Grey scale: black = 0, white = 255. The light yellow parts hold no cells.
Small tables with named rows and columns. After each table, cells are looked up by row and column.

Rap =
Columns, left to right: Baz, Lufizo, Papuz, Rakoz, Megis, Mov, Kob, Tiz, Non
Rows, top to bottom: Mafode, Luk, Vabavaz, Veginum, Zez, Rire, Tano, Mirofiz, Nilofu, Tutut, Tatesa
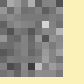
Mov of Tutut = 190
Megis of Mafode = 175
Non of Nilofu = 117
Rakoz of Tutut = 138
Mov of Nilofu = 127
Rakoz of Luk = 112
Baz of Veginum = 98
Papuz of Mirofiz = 119
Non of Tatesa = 120
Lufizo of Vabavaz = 139
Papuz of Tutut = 93
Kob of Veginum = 213
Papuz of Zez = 121
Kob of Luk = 95
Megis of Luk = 116
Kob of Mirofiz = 154
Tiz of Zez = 134
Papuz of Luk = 143
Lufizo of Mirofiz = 101

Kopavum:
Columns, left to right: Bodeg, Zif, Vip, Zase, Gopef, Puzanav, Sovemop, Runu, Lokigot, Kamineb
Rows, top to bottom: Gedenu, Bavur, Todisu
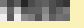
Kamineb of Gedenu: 53
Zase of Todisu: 139
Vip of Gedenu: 94
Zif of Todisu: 91
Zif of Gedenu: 66
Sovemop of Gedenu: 97
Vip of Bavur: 196
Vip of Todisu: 239
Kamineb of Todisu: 108
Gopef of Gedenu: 75
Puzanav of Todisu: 84
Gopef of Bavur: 95
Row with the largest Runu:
Todisu

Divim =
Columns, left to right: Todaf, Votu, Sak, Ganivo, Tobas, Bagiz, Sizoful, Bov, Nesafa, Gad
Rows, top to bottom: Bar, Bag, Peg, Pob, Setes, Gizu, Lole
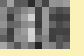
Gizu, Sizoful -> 131
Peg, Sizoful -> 155
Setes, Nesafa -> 67
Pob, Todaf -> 147
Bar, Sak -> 88
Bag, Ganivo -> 137
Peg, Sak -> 128
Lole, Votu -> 123
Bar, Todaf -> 108
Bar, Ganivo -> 91
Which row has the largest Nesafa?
Bar

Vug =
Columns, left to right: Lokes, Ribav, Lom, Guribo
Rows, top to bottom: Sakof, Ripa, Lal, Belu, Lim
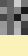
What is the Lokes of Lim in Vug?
156
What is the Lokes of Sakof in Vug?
86
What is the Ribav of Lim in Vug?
100
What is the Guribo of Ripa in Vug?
23
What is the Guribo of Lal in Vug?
146
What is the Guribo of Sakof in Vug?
119
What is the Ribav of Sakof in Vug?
100
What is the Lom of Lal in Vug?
27
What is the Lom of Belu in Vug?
173

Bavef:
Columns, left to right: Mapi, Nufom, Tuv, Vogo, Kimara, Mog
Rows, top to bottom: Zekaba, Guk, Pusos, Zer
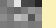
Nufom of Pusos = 125
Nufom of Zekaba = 144
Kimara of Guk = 148
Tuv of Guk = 102
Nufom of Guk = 111
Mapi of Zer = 124
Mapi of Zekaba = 116
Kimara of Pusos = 85

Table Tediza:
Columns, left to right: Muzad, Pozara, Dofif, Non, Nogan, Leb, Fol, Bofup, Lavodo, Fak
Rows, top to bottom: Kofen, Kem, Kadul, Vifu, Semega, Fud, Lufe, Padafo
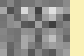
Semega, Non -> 145
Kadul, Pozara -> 141
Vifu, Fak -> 130
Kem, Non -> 217
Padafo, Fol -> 105
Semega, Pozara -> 119
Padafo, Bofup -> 89
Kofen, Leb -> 134
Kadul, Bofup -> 185
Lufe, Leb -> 106

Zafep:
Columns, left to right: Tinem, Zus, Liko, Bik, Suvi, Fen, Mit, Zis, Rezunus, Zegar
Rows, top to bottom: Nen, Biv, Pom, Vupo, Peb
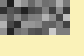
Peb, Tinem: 144
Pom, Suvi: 126
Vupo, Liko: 44
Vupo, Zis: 97
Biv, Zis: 64
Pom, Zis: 139
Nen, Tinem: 125
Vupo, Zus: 73
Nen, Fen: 140

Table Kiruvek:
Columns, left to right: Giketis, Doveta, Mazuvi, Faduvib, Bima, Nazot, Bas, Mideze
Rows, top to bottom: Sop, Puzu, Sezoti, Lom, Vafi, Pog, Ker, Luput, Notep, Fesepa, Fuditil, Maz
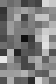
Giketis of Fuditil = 158
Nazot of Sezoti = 194
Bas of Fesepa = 139
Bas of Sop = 215
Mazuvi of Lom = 130
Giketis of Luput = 59
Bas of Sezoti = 196
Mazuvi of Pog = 122
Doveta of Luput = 183

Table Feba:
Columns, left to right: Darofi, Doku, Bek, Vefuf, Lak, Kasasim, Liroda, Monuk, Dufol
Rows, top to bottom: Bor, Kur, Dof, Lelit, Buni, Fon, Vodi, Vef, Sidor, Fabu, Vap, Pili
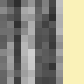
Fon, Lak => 155
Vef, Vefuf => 183
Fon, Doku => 115
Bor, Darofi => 111
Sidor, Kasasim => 84
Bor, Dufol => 191
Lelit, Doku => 122
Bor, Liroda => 127
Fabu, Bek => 76
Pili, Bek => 63
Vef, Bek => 60
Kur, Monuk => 61

